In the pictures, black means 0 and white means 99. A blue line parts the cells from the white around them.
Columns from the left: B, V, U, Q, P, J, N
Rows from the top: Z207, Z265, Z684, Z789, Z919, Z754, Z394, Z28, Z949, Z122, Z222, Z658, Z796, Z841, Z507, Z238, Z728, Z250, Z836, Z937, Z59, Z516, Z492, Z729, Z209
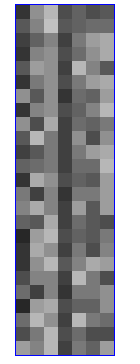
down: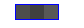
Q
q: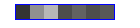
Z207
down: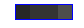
B
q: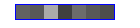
Z238

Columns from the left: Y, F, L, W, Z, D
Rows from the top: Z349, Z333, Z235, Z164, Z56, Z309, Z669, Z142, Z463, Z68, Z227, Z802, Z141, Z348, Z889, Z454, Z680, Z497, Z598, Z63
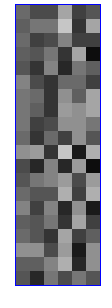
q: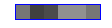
Z463
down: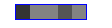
L

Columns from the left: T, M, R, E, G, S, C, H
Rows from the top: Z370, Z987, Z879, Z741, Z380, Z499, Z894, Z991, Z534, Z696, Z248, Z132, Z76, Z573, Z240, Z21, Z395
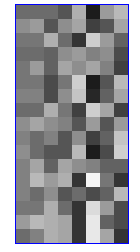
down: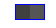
G
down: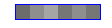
E
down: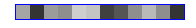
G
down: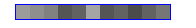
C
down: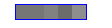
T

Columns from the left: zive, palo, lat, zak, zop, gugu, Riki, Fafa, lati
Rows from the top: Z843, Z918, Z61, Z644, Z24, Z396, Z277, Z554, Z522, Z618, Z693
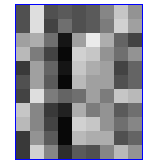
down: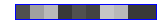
zive
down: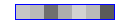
zop
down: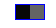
zak
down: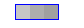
gugu
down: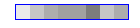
gugu
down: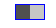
Fafa

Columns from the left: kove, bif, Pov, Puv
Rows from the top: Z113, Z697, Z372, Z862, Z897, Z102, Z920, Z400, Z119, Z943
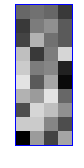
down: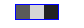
Puv
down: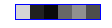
Puv
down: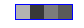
bif

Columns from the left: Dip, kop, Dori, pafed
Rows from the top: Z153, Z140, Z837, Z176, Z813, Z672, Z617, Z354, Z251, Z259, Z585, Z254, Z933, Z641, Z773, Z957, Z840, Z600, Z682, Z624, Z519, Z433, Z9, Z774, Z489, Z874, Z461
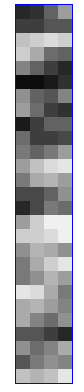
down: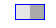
Dip
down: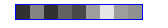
pafed
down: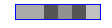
Dip

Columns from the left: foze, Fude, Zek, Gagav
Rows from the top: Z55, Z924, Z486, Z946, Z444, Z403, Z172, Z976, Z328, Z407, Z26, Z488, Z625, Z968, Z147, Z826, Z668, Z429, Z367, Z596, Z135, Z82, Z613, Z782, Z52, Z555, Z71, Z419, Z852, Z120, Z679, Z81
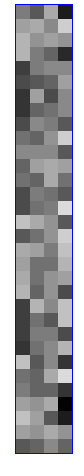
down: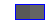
Fude
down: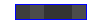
foze

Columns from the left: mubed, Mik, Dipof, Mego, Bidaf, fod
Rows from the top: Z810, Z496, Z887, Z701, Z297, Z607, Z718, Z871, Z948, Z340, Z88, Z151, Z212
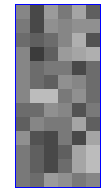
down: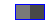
Dipof
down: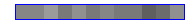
Mego
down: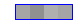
Bidaf

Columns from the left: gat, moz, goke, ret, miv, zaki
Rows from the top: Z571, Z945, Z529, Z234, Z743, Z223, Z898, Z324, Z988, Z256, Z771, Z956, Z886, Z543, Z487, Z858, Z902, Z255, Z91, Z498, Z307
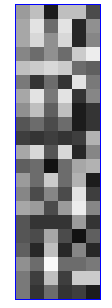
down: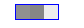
zaki
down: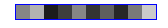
zaki

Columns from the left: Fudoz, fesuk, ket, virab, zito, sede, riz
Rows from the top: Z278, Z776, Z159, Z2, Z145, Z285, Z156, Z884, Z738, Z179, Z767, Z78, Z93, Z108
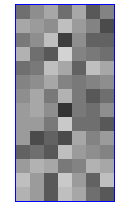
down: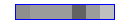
Fudoz
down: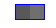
sede
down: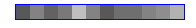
sede
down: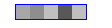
ket
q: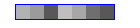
Z108
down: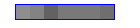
zito

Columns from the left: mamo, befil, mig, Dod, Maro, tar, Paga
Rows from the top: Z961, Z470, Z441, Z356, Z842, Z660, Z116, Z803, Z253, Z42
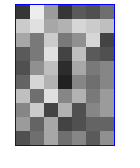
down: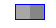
Maro
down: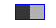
Dod
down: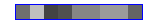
Paga
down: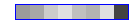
mig
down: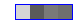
tar
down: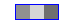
befil
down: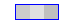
mig

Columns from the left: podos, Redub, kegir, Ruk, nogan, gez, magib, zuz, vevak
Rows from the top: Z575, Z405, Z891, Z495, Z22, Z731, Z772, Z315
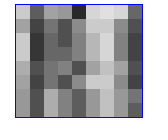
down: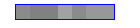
zuz
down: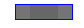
kegir
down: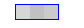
magib
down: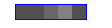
Ruk
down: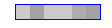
podos

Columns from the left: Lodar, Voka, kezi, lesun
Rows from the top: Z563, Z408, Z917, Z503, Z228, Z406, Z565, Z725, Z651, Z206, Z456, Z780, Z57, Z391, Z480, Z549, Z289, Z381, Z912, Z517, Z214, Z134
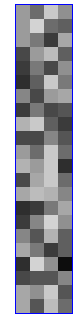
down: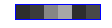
Lodar
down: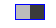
Voka
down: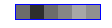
lesun
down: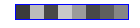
kezi
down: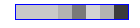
kezi

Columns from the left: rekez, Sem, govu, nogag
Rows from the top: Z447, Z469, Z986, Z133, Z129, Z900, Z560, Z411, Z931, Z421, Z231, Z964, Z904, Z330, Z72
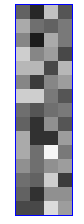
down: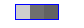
rekez
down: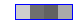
rekez
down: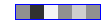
govu
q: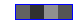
Z931

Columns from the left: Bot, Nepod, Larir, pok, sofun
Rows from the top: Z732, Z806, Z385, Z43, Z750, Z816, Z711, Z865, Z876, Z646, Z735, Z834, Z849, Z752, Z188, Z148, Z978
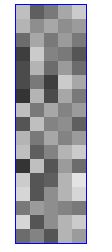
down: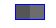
sofun
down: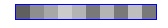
Nepod

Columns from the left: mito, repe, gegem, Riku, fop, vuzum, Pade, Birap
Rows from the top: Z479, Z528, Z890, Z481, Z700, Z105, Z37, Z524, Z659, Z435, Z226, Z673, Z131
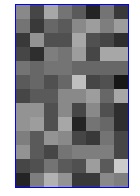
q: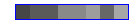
Z37
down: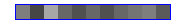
Pade
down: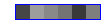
vuzum

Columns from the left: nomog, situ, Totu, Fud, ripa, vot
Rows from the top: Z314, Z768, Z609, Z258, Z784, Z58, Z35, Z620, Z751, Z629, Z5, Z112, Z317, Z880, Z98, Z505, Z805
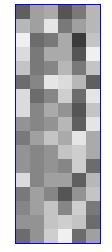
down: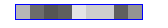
ripa
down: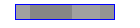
situ
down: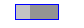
Totu

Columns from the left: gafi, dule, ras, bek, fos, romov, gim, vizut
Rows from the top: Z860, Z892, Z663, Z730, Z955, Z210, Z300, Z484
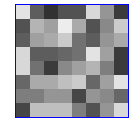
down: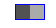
fos
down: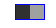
ras

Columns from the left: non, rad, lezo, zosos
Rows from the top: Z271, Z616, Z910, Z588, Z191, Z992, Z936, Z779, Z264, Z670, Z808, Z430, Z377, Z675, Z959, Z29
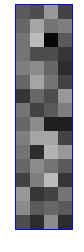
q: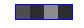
Z29
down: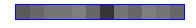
non
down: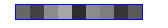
rad
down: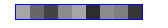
rad

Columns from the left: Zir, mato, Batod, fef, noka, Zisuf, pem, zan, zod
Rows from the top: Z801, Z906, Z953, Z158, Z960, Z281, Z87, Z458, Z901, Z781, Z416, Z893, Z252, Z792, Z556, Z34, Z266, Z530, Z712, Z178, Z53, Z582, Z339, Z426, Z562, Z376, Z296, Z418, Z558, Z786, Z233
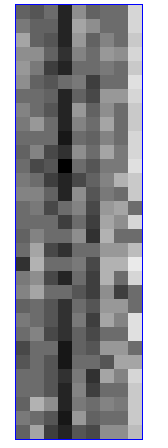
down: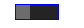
fef
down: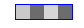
zod
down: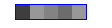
zan
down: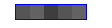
Batod
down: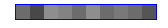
noka

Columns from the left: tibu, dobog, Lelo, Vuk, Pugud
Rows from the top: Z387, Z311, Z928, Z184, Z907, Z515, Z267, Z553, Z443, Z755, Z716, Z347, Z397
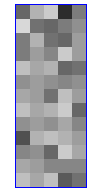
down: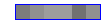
Pugud
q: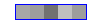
Z267
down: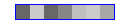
Vuk
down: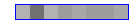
dobog
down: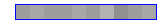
dobog
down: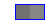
Lelo
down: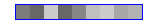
Vuk

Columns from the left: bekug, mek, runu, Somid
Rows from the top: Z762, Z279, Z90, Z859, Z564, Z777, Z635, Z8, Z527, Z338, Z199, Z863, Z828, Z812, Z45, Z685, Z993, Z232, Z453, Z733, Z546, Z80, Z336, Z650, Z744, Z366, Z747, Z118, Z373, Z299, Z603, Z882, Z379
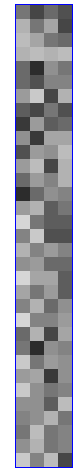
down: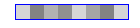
bekug
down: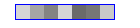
bekug
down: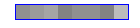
Somid
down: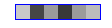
mek
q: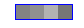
Z299
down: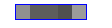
runu
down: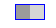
bekug

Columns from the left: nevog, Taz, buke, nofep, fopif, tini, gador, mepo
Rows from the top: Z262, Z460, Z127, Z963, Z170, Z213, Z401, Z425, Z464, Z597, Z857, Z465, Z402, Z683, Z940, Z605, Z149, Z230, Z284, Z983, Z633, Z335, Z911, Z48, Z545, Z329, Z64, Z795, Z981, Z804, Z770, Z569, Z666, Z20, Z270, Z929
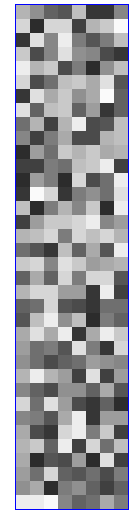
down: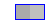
buke
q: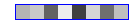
Z569
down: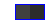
nevog
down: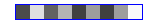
Taz
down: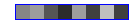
mepo
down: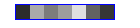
tini
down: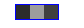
mepo

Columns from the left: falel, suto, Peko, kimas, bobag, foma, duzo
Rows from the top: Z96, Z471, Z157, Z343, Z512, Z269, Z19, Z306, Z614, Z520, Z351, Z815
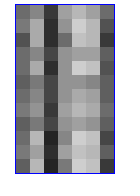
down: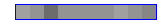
kimas
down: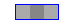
suto
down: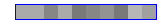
suto
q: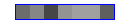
Z343
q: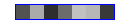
Z157
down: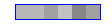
foma
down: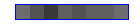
duzo

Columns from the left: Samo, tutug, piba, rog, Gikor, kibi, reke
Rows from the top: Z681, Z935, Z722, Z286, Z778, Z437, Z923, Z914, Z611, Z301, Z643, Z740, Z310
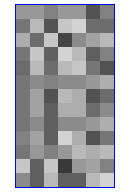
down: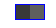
rog
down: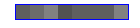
piba
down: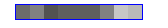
piba
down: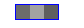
kibi
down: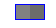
reke
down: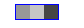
rog
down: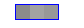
tutug

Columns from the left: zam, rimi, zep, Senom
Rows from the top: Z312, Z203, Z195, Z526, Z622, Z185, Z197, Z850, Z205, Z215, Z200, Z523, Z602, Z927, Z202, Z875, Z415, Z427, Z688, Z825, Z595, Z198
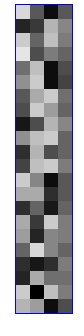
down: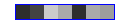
zam
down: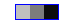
zep
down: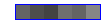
Senom
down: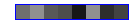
zam
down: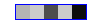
zep
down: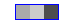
rimi
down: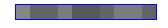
Senom

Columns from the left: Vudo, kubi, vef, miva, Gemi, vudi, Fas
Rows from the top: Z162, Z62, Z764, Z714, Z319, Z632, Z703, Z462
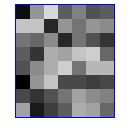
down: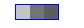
Vudo
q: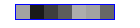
Z462

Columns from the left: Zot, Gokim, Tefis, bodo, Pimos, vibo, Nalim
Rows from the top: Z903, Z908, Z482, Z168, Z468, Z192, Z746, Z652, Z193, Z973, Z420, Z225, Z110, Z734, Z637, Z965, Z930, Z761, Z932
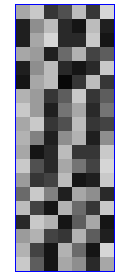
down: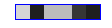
Tefis
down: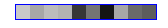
Pimos
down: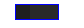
Tefis

